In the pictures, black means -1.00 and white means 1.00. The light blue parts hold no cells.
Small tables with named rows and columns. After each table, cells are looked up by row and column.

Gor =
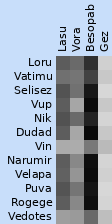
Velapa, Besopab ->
-0.91
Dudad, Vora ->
0.31
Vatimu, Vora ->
-0.08
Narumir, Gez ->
0.66
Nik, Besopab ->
-0.73
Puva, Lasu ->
-0.34
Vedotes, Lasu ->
0.24
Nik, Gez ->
0.66
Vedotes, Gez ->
0.49
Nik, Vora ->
-0.17
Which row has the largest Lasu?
Vin

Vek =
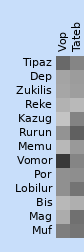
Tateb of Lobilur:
-0.09
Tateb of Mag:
-0.12
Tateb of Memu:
0.20
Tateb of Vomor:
0.04
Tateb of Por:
0.11
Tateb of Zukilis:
0.24
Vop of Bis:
0.44

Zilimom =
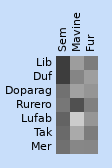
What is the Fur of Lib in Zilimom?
-0.03
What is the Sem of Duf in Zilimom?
-0.52
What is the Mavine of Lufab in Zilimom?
0.60
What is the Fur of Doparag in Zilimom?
0.17
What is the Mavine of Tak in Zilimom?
0.33
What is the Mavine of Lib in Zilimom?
0.23
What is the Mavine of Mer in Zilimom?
0.06
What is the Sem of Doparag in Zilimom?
-0.11
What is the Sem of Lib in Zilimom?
-0.52
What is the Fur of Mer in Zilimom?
0.05
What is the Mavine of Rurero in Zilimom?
-0.37
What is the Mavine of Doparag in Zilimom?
0.26
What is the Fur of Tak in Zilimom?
-0.03
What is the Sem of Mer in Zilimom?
-0.12
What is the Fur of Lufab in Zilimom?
0.18
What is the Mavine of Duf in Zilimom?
0.04
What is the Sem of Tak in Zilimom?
-0.17
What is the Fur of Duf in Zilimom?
0.24

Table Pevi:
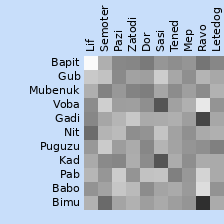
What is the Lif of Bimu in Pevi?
0.40
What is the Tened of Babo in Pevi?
0.33
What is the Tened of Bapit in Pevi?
0.11
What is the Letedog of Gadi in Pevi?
0.31
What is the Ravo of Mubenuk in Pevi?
0.09
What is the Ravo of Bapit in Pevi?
-0.08
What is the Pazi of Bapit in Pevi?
0.07
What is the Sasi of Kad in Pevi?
-0.34
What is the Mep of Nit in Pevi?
0.13
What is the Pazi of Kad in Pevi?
0.05
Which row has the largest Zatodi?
Gadi

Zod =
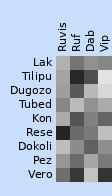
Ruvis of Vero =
-0.14
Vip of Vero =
-0.59
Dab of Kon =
0.01
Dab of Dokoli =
-0.25
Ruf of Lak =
-0.08
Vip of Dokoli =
0.11
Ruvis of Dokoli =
0.48
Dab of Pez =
0.31
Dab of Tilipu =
-0.39

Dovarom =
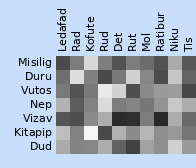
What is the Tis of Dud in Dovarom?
0.21
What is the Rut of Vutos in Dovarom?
-0.38
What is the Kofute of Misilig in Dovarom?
0.69
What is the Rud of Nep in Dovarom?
0.72
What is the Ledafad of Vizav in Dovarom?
-0.33
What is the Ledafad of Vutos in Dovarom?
-0.05
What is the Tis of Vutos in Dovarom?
-0.45
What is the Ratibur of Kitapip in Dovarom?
0.11
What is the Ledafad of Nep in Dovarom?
0.40
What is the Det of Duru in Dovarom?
-0.06
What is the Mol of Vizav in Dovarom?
-0.03
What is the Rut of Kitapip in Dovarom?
0.10
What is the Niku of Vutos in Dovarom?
0.22

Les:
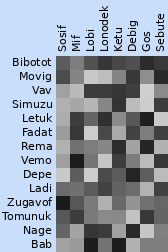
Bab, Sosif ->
0.26
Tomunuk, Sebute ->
-0.21
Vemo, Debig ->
-0.03
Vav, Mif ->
0.46
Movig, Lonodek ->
0.48
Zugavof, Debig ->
0.16
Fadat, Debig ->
-0.48
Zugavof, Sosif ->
-0.79

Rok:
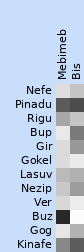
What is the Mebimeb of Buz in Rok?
-0.69
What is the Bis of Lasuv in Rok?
0.39
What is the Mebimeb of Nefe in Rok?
0.74
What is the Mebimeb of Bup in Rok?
0.83
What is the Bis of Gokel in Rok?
0.84
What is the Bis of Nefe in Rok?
0.54
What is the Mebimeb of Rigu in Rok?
0.31
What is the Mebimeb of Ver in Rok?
0.69
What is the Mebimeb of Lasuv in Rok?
0.46
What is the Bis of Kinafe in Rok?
-0.28
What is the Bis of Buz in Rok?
0.98
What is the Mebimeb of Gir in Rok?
0.72
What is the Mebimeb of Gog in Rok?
0.80
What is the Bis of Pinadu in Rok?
-0.40
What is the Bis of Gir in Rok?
0.20
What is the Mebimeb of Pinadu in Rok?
-0.29
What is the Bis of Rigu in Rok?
0.54
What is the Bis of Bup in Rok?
-0.04
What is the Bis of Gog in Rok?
0.40

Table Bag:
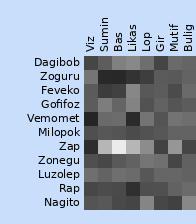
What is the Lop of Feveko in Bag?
-0.31
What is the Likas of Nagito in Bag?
-0.46
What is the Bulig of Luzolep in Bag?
-0.23
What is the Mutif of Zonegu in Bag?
-0.45
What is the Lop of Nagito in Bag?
0.04
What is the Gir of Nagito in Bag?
-0.44
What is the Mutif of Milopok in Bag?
-0.22
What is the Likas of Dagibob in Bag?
0.07
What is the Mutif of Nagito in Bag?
-0.49
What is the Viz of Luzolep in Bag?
-0.13
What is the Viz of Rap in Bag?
-0.44
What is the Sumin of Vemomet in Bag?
-0.17
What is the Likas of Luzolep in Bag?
-0.16
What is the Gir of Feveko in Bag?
-0.28
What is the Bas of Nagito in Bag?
-0.43
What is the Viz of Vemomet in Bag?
-0.71
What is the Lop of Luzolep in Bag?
-0.32
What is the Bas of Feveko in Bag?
-0.49
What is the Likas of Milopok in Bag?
-0.41
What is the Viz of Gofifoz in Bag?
-0.28
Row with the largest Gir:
Zonegu

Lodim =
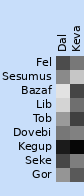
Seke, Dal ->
-0.44
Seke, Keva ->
-0.01
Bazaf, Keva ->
-0.46
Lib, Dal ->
0.66
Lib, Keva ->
-0.13
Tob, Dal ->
0.21
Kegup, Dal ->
-0.79
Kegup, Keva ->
-0.95
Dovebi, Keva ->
0.01
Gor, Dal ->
0.17
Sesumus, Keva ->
0.55

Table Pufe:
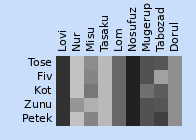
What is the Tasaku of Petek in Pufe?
0.45
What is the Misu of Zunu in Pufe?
0.38
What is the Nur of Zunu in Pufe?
0.18
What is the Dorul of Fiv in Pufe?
0.11
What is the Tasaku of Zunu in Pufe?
0.45
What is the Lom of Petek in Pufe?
-0.20
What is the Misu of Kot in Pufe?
-0.07
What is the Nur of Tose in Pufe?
0.52
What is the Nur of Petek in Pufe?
0.52
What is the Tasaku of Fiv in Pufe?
0.45

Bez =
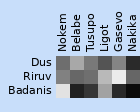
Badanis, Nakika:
-0.91
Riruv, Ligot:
0.45
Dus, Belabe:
0.32
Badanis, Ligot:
0.27
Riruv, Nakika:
-0.20
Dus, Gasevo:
0.04
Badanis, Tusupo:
-0.58
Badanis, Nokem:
0.77
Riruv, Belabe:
-0.19
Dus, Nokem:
-0.14
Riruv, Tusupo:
-0.13
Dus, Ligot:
-0.34
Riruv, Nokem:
0.01

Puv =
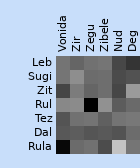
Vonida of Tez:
-0.34
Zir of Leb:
-0.21
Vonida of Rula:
-0.94
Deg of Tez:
-0.06
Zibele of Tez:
-0.25
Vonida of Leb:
-0.09
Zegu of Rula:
-0.11
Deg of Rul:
-0.17
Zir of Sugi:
0.11
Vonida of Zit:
-0.46
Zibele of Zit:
-0.14
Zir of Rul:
0.09
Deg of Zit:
0.21
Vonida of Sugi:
-0.08
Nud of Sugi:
-0.41
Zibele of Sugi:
-0.14
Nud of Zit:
-0.45
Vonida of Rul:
0.07
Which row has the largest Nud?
Rula

